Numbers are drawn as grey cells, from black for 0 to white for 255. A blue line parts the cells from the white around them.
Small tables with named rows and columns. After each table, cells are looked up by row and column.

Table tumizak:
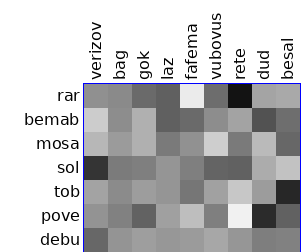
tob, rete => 199
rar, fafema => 235
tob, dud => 156
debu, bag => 148
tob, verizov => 163
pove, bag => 129
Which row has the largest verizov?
bemab

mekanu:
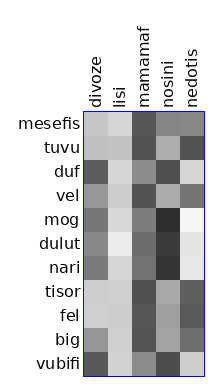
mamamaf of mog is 125
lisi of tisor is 207
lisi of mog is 216
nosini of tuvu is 174
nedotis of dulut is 228
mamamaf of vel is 83
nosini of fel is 160
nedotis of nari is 231
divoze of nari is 123
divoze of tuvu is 192
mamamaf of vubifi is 140
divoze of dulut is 136
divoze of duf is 92
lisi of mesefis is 213
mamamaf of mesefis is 86
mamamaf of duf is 140
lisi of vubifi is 209

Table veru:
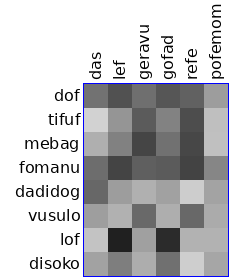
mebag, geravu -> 69
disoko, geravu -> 173
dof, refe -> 97
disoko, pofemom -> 166
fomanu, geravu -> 95
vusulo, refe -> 104
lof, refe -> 178
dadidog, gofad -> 161
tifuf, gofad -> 130
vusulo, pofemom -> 171

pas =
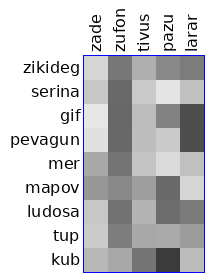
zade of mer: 169
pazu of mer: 219
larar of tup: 156
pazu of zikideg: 137
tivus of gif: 189
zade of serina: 199
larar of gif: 78
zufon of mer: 116
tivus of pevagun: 189
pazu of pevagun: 202
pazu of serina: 228

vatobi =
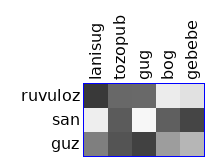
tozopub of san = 91
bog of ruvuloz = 236
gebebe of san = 69
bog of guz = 157
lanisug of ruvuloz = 57
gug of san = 247
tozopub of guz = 84
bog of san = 95
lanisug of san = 238

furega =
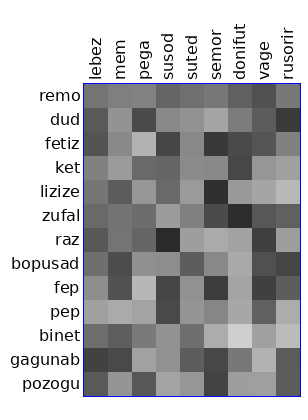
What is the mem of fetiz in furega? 137
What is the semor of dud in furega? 165
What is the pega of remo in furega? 130
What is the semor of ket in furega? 137
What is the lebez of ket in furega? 129
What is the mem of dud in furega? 147
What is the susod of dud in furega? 137
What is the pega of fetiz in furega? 178
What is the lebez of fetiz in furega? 84
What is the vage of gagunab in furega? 178
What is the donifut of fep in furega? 164
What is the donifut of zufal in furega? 45
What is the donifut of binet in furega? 207
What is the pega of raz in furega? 101
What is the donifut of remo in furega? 96
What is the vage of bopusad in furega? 80
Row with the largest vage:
gagunab

